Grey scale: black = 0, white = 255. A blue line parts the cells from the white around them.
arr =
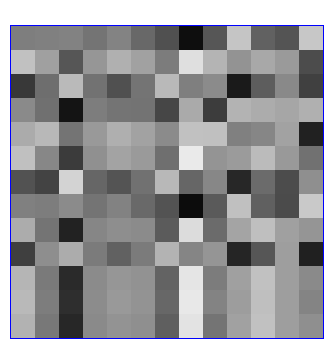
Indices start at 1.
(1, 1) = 126
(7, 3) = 211
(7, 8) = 102
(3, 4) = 114
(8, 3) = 139
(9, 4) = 134
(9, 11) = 191
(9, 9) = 107
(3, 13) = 64
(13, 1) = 178
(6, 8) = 234
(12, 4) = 140
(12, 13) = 132
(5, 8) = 193
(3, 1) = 56
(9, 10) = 164
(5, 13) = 33
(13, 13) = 143
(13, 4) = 138
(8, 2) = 125
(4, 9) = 60
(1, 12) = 84
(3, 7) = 185
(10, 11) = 86
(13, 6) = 143
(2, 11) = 168
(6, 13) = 113
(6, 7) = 111
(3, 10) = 26
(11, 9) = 124
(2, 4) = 150
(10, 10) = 37
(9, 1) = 172
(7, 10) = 39

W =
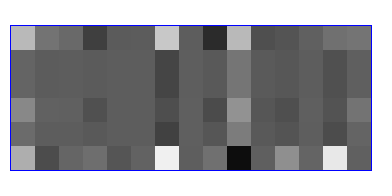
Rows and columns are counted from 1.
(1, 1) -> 185
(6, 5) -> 85
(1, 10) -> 185
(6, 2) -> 76
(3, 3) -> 93
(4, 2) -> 97
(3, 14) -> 80
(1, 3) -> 105
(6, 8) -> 94
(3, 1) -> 100
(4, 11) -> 86
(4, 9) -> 75
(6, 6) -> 98
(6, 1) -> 174
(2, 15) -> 95
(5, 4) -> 89
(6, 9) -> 112
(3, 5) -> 93
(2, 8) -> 94
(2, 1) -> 100
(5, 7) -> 65
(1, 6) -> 92
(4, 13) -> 95
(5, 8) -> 95
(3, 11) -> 90
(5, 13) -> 94
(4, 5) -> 93
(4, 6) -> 93

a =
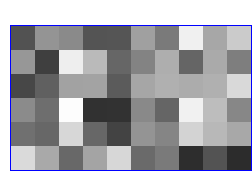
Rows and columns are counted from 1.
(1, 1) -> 82
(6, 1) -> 218
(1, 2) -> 148
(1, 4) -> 84
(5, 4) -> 103
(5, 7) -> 133
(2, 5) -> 102
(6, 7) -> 122
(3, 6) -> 166
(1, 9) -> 167
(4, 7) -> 101
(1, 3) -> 138
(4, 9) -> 189
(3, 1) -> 71
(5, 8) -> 211
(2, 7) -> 174
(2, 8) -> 101
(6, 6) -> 106

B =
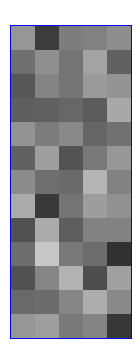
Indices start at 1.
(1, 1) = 150
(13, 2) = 158
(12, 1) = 105
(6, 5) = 151
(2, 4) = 163
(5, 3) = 137
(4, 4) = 92
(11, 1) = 82
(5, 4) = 102
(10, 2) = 199
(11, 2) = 133
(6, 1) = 97
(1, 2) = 60
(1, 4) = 129
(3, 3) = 117
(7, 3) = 106
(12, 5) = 137
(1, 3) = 125
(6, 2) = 158
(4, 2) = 96

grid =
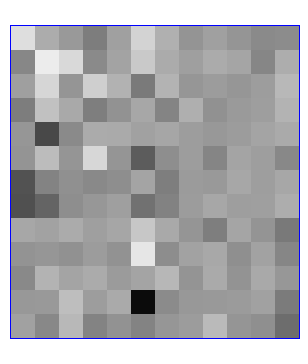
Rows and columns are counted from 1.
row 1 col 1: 222
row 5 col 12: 170
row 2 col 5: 163
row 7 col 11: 158
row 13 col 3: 184
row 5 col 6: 161
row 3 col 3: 149
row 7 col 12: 167
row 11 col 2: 179
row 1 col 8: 148
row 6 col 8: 157
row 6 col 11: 158
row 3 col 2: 214
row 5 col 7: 166
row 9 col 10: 165
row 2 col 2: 236
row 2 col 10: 165
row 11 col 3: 164
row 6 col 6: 92
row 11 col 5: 155
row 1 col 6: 211
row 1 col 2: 172
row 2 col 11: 134
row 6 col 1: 148
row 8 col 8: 156
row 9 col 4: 159
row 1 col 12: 140
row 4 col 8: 175
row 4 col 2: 193
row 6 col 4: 215
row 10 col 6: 230
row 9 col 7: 169
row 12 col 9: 153
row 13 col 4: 131
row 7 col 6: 164
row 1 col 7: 176

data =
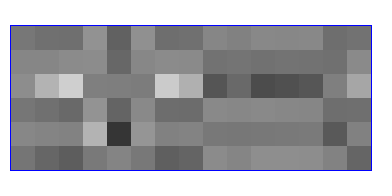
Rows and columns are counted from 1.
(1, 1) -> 119
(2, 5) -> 103
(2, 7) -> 139
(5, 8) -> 131
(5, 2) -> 132
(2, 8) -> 138
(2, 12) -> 115
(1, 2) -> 112
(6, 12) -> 142
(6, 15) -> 101
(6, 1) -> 117
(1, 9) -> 134
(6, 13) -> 141
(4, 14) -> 110
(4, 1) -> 118
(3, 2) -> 179
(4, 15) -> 111
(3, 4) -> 127
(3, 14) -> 127
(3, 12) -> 80
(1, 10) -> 129

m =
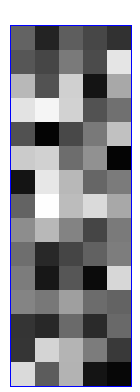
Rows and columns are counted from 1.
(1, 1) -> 99
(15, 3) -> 179
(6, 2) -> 209
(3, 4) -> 20
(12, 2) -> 120
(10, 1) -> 110
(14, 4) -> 124
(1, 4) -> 71
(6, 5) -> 4
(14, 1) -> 53
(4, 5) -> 112
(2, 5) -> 229
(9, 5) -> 122
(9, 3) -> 131
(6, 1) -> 203
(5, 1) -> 81
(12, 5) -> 99
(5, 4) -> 121
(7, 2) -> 231
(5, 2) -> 4
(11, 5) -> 215
